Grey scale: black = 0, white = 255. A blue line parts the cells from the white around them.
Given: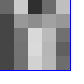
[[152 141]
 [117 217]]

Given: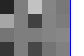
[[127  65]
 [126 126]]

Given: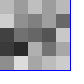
[[144 128]
 [113 102]]

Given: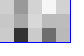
[[168 216]
 [ 51 203]]

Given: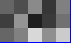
[[148  30]
 [129 216]]

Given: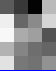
[[103 138]
 [171 159]]

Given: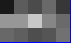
[[151 200]
 [ 95  78]]

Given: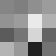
[[156 234]
 [117 214]]
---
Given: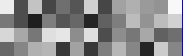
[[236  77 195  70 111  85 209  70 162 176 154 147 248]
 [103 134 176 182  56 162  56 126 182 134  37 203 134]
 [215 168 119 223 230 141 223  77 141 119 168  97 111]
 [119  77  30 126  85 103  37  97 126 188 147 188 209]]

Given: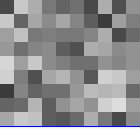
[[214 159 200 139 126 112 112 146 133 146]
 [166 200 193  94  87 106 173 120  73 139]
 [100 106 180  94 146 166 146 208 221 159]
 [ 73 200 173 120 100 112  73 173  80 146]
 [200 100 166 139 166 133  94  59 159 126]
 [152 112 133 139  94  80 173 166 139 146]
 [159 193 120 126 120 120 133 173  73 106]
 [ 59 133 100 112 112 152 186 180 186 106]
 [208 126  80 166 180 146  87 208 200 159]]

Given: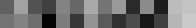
[[116 131 110   4 124  55 147  90  48  76  23  63 182 202]
 [ 96 162  82  63 131 103 169 116 154  42 139  29 188 195]]

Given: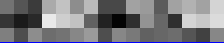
[[127  78 141 109 115 135 154  78 135 121  97 103 109  85  65 135]
 [115  85  59 170 194 141 186  72  72 162 154  91 162 178 162 212]
 [ 53  26  41 233 206 194  97  34   3  47 147 103  47 212 200 219]]

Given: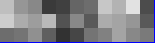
[[205 172 157 185  82 136  89 172 164 150  89]
 [109 116 144  95  50  70 116 129 164 136 122]
 [191 150 136  58  64 101 109 199 179 226  76]]

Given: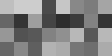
[[191 205 205  75 198 136 124 165]
 [102  52 158  68  45  60 130  52]
 [102 136  95 178 171 118 110 171]
 [151  82  88 130 144 184  88 184]]

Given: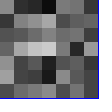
[[100 167 195 203 122  39 153]
 [ 55 130 145 167  76  94 100]
 [ 76 108 122 138  76 115  68]
 [ 82  88 108 130 108 115  62]
 [145  68  88  32  82  94  55]
 [160  68  62  25 138  88  68]
 [138  47  39  12 122 115  55]]

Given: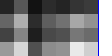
[[154 214  80 140 146 233 207]
 [101 174  44  94 113 167 146]
 [ 66 133  30  73  80 119 107]
 [ 36  87  18  44  36  52  59]]
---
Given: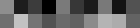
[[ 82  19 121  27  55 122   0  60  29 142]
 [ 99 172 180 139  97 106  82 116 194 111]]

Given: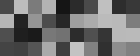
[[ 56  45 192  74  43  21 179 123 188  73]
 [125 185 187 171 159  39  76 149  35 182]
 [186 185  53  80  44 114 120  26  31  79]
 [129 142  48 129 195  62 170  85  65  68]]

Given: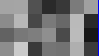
[[160 123  56  42  81 165 164]
 [ 41 186 104 122  71 183 139]
 [ 22 187  74 143 126 120  98]
 [ 59 175 114 117  57 202 141]]

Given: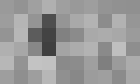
[[144 145 148 158 153 159 176 160 147 154]
 [150 178 140 179 169 149  78 148 181 157]
 [155 168 172 169 139 129  67  92 183 148]
 [142 191 138 179 172 164  63 135 167 176]
 [172 155 127 159 140 138 193 195 147 183]
 [167 139 159 156 136 144 183 158 143 158]]

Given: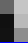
[[197 102]
 [185  16]
 [141  18]]

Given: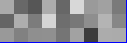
[[122 161 154 216 103 172  86 104 170]
 [135 180 142 120 110 213 124 174 101]
 [171 172  60 162 117 144 143 129 153]]
